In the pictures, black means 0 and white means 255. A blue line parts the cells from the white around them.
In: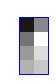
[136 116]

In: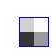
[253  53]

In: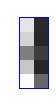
[ 42 210]

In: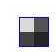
[84 66]

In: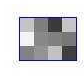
[197 128 147]

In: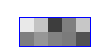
[199 123]

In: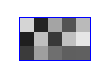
[186 192 111]
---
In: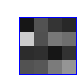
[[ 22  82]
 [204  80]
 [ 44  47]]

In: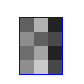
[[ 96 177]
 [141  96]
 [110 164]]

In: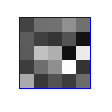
[[ 67 111]
 [ 92  64]
 [ 90 193]]

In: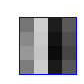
[[118 206]
 [137 201]
 [152 196]]

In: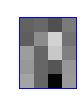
[[ 98 104]
 [ 94 140]
 [157 102]]

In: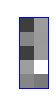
[[ 62 156]
 [134 154]
 [ 62 155]]

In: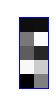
[[ 14  15]
 [120 250]
 [ 93  39]]

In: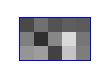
[[ 73 112]
 [127  47]
 [149 157]]
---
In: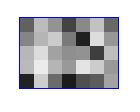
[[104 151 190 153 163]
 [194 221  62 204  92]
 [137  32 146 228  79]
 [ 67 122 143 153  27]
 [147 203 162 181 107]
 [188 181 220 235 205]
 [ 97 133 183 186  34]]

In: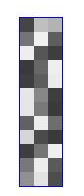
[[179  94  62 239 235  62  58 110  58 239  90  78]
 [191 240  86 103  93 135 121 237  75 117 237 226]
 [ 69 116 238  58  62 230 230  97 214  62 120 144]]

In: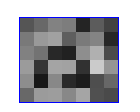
[[ 66  38  74 149 103  74]
 [ 92 132 176 203  78  80]
 [ 36 122 142  49  28 165]
 [125  94  33 162  41 136]
 [130 161  40 164 136 157]
 [104 153 115  53  24 155]
 [ 85 121 129 155 141 104]]

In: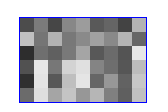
[[179 102 231 188 199 192]
 [ 67 180  84  86  98  95]
 [101 137 107 110 151 128]
 [ 89 161  88 132 102 182]
 [156 138 165 224 229 151]
 [135 120 121 211 191 196]
 [ 70 178  96 119  88 165]
 [123 117 111 231 228 223]
 [ 76 192  45  81  48 107]]

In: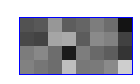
[[ 20  65  52 206]
 [109 129  93 138]
 [125 138 105 122]
 [101  92 125 120]
 [ 93 170  27 190]
 [151 165 109 109]
 [ 88  67 136 118]
 [ 82  72 124 129]]

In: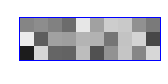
[[122  71 215]
 [145 212 134]
 [201 195 197]
 [205 117 146]
 [161 178  81]
 [231 180 189]
 [108 158  99]
 [129 161 101]
 [141  93 214]
 [133 235  28]]

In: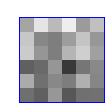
[[192 151 160 137 134 113]
 [155 196 207 118 176 112]
 [238 157 181  57 125  87]
 [186 126 126 150 136 151]
 [229 135 150 106 112  96]
 [165 199 203  96 171 111]]

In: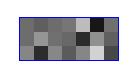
[[112  96  72]
 [ 23 144 210]
 [188  43 134]
 [118 104  91]
 [109 112 135]
 [ 95 149  44]
 [109 109 134]]

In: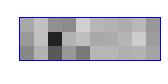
[[152 157 164]
 [184 204 178]
 [172 181 175]
 [178 171 182]
 [182 169 182]
 [208 190 121]
 [139 177 152]
 [144  35  88]
 [193 191 178]
 [168 153 136]]
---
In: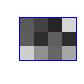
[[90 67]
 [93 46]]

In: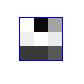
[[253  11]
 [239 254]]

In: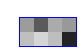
[[156  90]
 [191 213]]

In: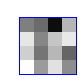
[[127 107]
 [230 134]]

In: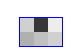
[[208  55]
 [176 192]]

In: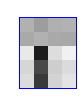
[[177 157]
 [169 177]]
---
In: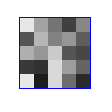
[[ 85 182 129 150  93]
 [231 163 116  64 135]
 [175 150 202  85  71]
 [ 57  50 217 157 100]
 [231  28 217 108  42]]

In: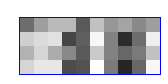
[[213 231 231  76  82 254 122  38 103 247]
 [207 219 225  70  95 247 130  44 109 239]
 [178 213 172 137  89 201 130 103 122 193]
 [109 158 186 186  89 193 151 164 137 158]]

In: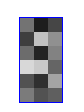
[[216 201 101]
 [ 62 193 144]
 [123  82  95]
 [ 82  48 164]
 [108  35 130]
 [115  29  70]]

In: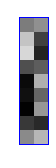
[[138 182]
 [ 10 175]
 [  2 151]
 [124 144]
 [ 16 101]
 [ 79  93]
 [196  64]
 [ 56  41]
 [215  35]]

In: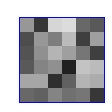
[[166 166  47  97 180 172]
 [ 77 151 126 187  63 159]
 [ 83 144 180 159 118  63]
 [ 89 132 144  33 195 187]
 [104  97 132 112 118  55]
 [151  55 214 220 104  89]]

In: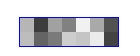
[[189 100 122 205 197 235  67]
 [182  61 161 129 241 169  82]]

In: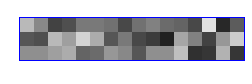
[[143 143 159 172 100 107 151 136  86 143 143 191  48  54 178  54]
 [185 136  66  79 121 121 113  72 113 129 107 100  72 225  40  92]
 [ 86  79 185 159 211 172  86 121  72  60  33 166 129  66 151 204]]
